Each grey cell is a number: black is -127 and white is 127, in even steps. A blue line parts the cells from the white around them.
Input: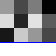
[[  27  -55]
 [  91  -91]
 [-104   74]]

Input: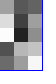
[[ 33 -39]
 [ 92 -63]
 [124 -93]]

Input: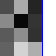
[[ -51   42]
 [  10 -119]
 [ -37   14]]

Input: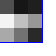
[[ -48 -105]
 [ 116   64]
 [  41  -13]]

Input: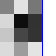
[[   2   99]
 [  88 -113]
 [  70  -57]]

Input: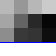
[[ 56  23]
 [ 37 -27]
 [ 13 -70]]

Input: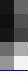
[[-105  -24]
 [-112  -47]
 [-106  -60]]

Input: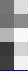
[[-11  93]
 [-15  11]
 [ 53 120]]

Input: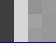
[[-64  86]
 [-64  85]
 [-64  86]]
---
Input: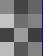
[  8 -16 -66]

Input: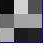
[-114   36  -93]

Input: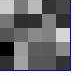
[ 75 -81  10 -36 -76]

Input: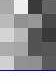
[ 41  17 -45 -41]

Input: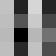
[ 66 -42  55 -50]

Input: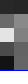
[-87   9]
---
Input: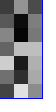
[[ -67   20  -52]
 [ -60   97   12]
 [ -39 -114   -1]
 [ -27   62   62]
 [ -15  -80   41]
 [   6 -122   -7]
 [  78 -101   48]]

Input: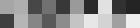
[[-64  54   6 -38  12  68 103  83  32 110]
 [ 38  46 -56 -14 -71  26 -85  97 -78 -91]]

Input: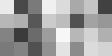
[[ -5   3 -46  17  99  11  91  83]
 [  3 -68 -20  29 119  55  83  48]
 [ 55  48 -40  75  61 -46  35  23]
 [106 -54  -5 112  91  41  68 -62]]

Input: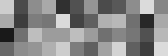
[[-102  -15   62   28   28   62   28  -15    6   -9  -46   56]
 [ -23   13   21   48   77   -2  -31   34   83  -31  -66   91]
 [  41  -66   -2   -9   91  -60  -31   48   56  -15  -87   41]
 [  77  -52   13   41  -79  -46   21  -52  -39   13   91    6]]

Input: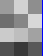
[[-46 -70 -39]
 [-17   6  88]
 [ 27  82  14]
 [ 75  62  34]]

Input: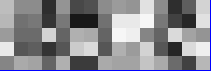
[[   5   42   35  -27   48  -68  -68   42   35   35   68   42  -20  -62
    55]
 [  27  -20  -20   83  -27   48   42  -27  118  111    5  -27   90   35
    20]
 [  55  -14   -7  -75   -7 -103 -103  -14  105  105  118   -7  -62  -89
    97]
 [  61   12   12  -81   20  -55  -47   12   27   20   97   12  -81  -33
    83]
 [ 105  -41  -33  -75  -41   75   90  -41   48   27   83  -41  -89   90
   111]]

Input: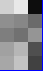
[[  -1  -14   21]
 [  15    7  -20]
 [  33   54  -48]
 [  39   67  -62]
 [  80  104 -114]]

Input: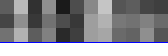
[[ -58   15  -71  -13  -50  -71   30   50   -7  -13    1  -21]
 [ -34   57  -78   15 -101  -50    8   69  -42  -34  -58  -64]
 [ -13   50  -34    1  -86  -64   30   38  -21  -28   15  -42]]
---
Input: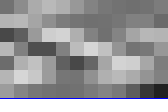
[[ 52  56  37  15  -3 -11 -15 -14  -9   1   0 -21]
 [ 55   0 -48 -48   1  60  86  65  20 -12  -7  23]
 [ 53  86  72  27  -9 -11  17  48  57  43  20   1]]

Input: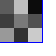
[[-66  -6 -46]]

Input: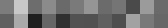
[[-31  42 -96 -25 -79 -45 -46 -31 -49  34  -6 -24]]

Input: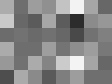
[[ 73 -23 -36  39 -35 -83  11  23]
 [ 43 -17 -17  30 -11  14  29  -7]
 [-49  42  10 -37  -1  29 -16 -16]]

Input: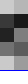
[[ -70 -102]
 [ -13  -35]]

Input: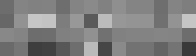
[[-24  18  70  67  -2  24 -37  60  23  20  19 -15  19  69]
 [-21 -10 -65 -62 -40 -17  58 -57  10 -13 -12 -27 -11 -70]]
